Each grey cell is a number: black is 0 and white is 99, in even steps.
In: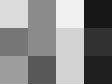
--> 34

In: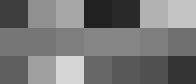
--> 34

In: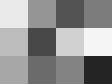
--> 42

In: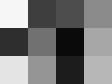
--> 58

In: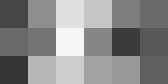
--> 63

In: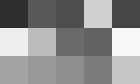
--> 55
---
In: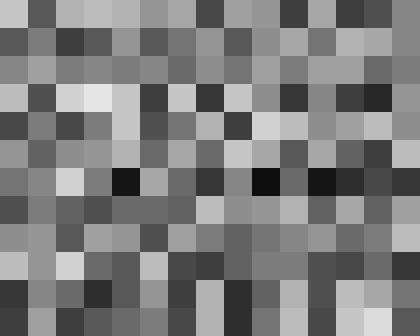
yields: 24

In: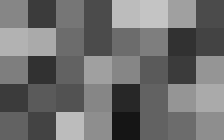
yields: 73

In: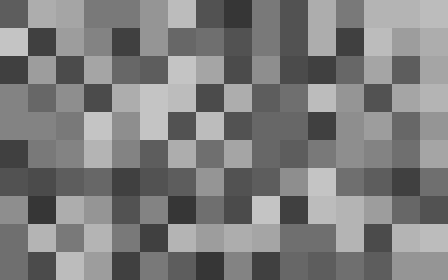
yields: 73

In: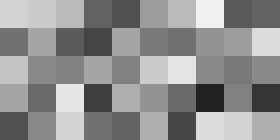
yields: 82

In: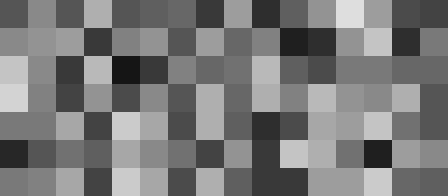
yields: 65

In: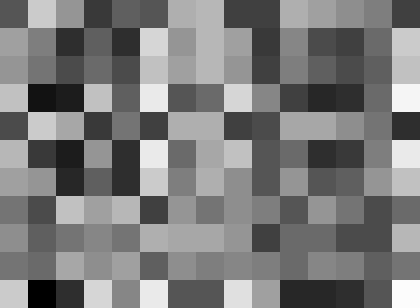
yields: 18

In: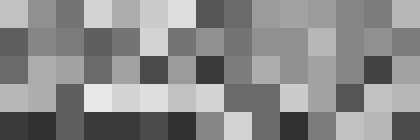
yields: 37

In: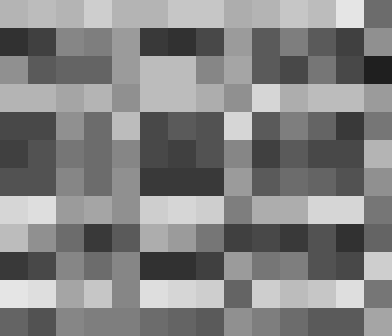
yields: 52
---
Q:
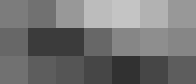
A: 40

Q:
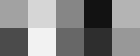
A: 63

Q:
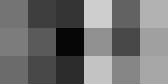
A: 48

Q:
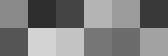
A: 53

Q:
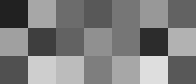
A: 62

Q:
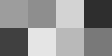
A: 61

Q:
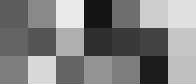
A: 39

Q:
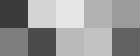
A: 23
